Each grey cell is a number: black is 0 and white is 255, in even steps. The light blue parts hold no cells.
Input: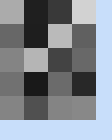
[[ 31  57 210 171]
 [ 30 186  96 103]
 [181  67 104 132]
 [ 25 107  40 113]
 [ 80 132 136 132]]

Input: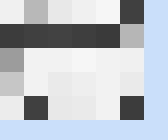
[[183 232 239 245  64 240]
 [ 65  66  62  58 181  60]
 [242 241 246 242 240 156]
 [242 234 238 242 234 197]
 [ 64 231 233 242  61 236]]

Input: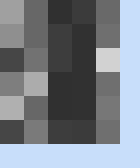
[[103  48  59 105 160]
 [103  61  49 111 143]
 [114  61  49 210  70]
 [172  48  49 111 126]
 [103  48  49 119 176]
 [122  61  59 111  70]]

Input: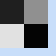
[[144  31]
 [  4 225]]

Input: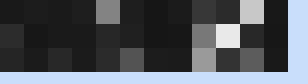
[[ 28  26  30 131  30  22  27  55  43 200  24  25]
 [ 23  26  26  39  32  22  23 120 233  40  23  44]
 [ 27  40  27  43  83  28  27 154  51  92  25  37]]

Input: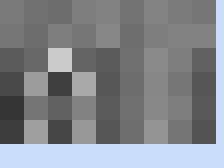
[[114 109 126 129 115 131 123 119 121]
 [109 127 118 134 110 127 129 130 119]
 [104 203 101  91 111 138 127  97  91]
 [155  63 168  88 108 135 118  86  73]
 [116  97 129  90 112 136 127  89  53]
 [159  69 152  85 110 148 116  82  61]]

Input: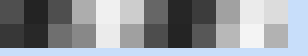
[[ 35  78 173 240 205 102  38  60 161 235 220  79]
 [ 40 111 136 235 160  77  36  87 184 244 178  55]]

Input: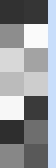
[[ 53  49]
 [250 141]
 [163 216]
 [205 187]
 [ 58 247]
 [110  46]
 [ 89 135]]
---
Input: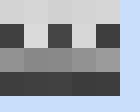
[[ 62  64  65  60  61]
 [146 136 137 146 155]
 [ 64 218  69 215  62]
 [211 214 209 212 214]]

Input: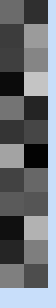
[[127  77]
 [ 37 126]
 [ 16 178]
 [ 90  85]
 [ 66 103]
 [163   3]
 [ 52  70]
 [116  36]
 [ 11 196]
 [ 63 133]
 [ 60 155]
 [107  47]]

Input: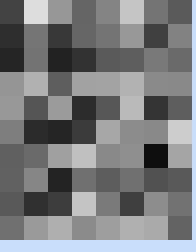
[[112 154 175 139 158 176 170  99]
 [ 89  48  61 196 122  63 141 114]
 [ 97 134  35 112  93 112  81  89]
 [ 96 106 160 192 137 143  14 165]
 [126  43  37  59 167 140 137 205]
 [152  85 155  44  87 186  52  94]
 [149 177  94 162 163 178 138 137]
 [ 37 115  34  50  90  94 121 106]
 [ 46 117  56 102 116 152  64 130]
 [ 67 221 151 101 132 197 116  90]]

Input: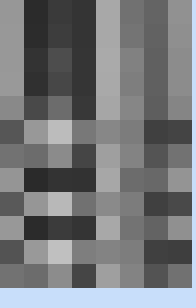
[[114 108 140  69 159 131  83 113]
 [ 83 153 192 126 131 125  64  62]
 [152  43  59  52 168 115  99 144]
 [ 89 150 184 113 138 124  64  73]
 [149  42  51  50 167 108 104 148]
 [114 108 139  69 159 131  84 114]
 [ 86 152 188 120 135 124  64  68]
 [137  73 108  56 166 134  94 133]
 [153  48  71  53 169 126  96 140]
 [152  51  77  53 170 129  96 140]
 [152  44  61  52 168 116  98 143]
 [151  43  58  52 168 113 100 145]]

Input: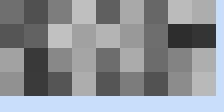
[[145  58  85 173  85 124  82 140 185]
 [162  57 136 165 109 171 108 131 174]
 [ 85  98 193 161 180 153 110  45  52]
 [111  80 125 191  95 169 103 187 173]]

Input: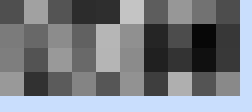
[[153  50  92 131  86 146  61 175  84 137]
 [126  82 152 105 181 139  32  51  17  56]
 [123 104 141  97 183 144  38  75   7  55]
 [ 79 162  85  44  45 196  93 151 114  78]]

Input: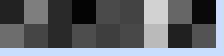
[[108  68  40  77  61  72 186  32  83]
 [ 34 127  40   4  73  66 210 101   9]]

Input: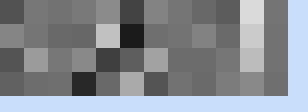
[[ 97 109 111  40 105 170  84 114 106 124 137 111]
 [ 84 155 119 137  63  94 162 108 108 118 188 114]
 [133 117 105 103 193  27 111 115 130 106 203 114]
 [ 82 119 114 121 139  67 131 117 104  92 218 116]]
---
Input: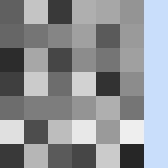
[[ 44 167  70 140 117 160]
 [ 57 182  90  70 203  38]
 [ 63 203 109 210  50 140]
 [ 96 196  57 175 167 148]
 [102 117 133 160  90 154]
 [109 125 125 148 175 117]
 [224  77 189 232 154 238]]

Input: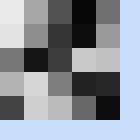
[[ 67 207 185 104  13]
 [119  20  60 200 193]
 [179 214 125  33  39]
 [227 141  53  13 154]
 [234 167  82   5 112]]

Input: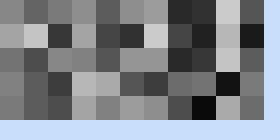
[[115  77 135 129  85 149 149  41  55 196  92]
 [122  92  77 164 129 156 142  77  10 170 108]
 [129  92  61 183 170  85  61 108 115  18 122]
 [135 100 122 142  92 142 156  41  49 203  85]
 [164 196  55 164  69  49 203  69  33 183  26]]

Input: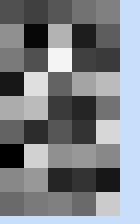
[[  0 209 144 152 136]
 [ 23 223  99 164 187]
 [ 80  64  86 114 128]
 [ 99  44  86  51 215]
 [106 122 128 106 203]
 [122  80 244  64  58]
 [136 152  37  51  23]
 [144   7 179  29  93]
 [172 187  58  37 114]]

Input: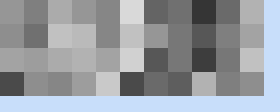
[[ 74 142 134 157 201  74 106  94 178 127 142]
 [142 112 193 186 134 193 150 119  87 127 163]
 [150 127 171 150 134 217 100 112  53 106 178]
 [163 157 171 178 163 209  87 119  61 119 193]]

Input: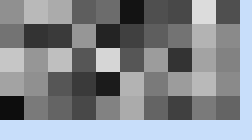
[[ 13 122 100  72 130 171 100  64 122 100]
 [115  51  58 150  35  64  94 115 179 138]
 [144 185 171  94 108  19  79  72 220  79]
 [163 144  86  58  27 179 122 156 185 138]
 [198 150 191  86 214  86 156  51 163 130]]
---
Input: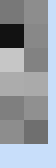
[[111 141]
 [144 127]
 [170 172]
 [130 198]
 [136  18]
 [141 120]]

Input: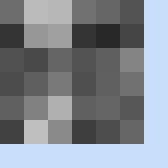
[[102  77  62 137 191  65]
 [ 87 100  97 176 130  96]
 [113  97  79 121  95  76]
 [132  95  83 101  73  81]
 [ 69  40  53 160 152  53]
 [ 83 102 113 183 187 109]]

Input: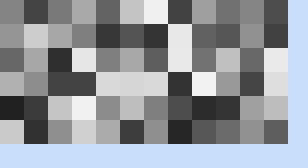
[[ 94 145 107  87  38 143  61 171 208 143  49 202]
 [189 160  52  44  77 127 190 140 241 197  59  33]
 [222  69 153 242  51 217 214 217  67  67 141 177]
 [234 104 192 114 233  94 168 127 230  47 167 103]
 [ 65 145  86  97 232  52  84  55 127 167 205 149]
 [ 77 133 113 159  66 240 196  99 169 121  68 132]]

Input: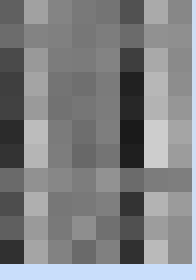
[[141 186  48 128 106 130 165  48]
 [142 157  80 112 142 121 154  95]
 [155 179  51 127 121 119 175  77]
 [126 124 107 146 125 135 145 106]
 [156 205  31 116 104 125 181  51]
 [165 205  26 126 110 123 188  43]
 [150 179  39 124 118 114 154  65]
 [141 183  33 123 111 116 164  63]
 [138 169  62 131 123 124 153  74]
 [143 145 107 125 119 128 131 108]
 [135 170  81 116 121 132 161  96]]

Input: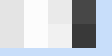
[[ 57 241 252 228]
 [ 71 234 252 228]]

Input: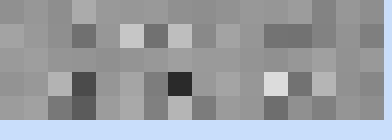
[[142 149 128 144 110 150 155 124 181 128 169 156  91 120 161 156]
 [135 145 181 114 220 151 164 153  42 125 165 150  75 179 152 147]
 [153 146 160 151 144 148 154 154 159 152 148 144 148 149 158 154]
 [127 147 130 114 115 150 163 137 190 113 198 151 112 143 153 163]
 [142 151 131 156 150 152 146 142 144 153 151 153 171 142 151 144]]
